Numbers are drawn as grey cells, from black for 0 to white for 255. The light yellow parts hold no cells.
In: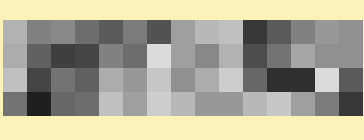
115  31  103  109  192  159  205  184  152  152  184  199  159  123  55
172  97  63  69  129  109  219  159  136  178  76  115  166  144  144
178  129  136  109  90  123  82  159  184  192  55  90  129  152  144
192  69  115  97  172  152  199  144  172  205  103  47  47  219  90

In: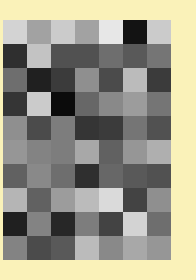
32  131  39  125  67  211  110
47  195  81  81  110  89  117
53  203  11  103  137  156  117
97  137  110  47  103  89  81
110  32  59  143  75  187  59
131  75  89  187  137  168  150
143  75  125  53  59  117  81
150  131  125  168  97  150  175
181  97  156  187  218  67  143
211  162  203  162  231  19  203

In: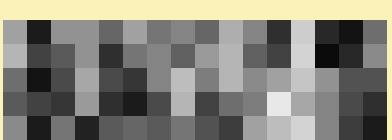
90  66  54  154  47  27  74  181  66  110  125  232  167  132  74  47
110  19  74  167  74  54  132  189  125  181  138  161  197  146  82  82
138  27  117  34  90  102  90  117  82  60  161  189  211  132  60  27
161  27  146  146  102  161  117  132  102  174  132  47  205  40  19  110
181  66  90  146  47  117  132  96  154  181  96  66  211  11  40  138

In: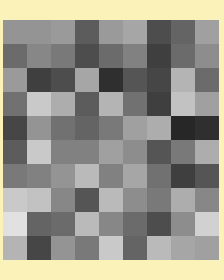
70  148  113  100  121  160  173  39  47
92  201  129  129  160  141  85  121  173
107  135  121  77  107  129  63  107  141
113  201  173  92  180  113  63  194  160
121  129  148  186  129  166  113  63  85
148  148  154  92  154  166  77  100  160
154  63  77  166  47  85  70  180  107
180  70  148  121  201  100  186  166  160
201  194  135  85  186  141  121  173  135
225  100  107  186  135  107  77  141  209

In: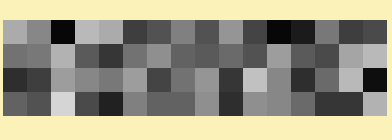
46  62  157  135  120  157  68  114  149  54  193  135  46  106  185  14
98  82  213  74  33  128  98  98  143  46  143  135  106  54  54  178
114  120  178  90  54  114  143  98  90  106  82  157  90  74  165  185
171  135  7  185  171  62  82  128  82  149  68  7  27  120  62  74

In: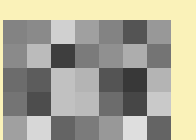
108  92  193  180  84  56  180
116  77  193  187  108  70  201
131  138  208  160  131  84  152
138  187  62  123  144  173  116
160  215  100  123  152  222  100

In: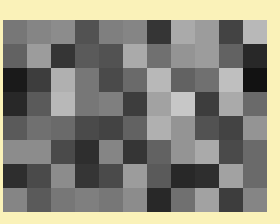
26  61  176  119  74  106  184  98  112  191  18
40  90  184  119  127  61  162  199  61  170  106
46  74  140  53  74  156  90  40  46  162  106
90  112  106  74  67  98  176  148  82  67  148
98  156  53  90  82  170  112  148  156  98  40
119  133  140  82  127  133  53  170  156  67  184
133  90  119  127  119  140  40  112  162  61  133
140  140  74  46  133  53  98  148  170  74  106
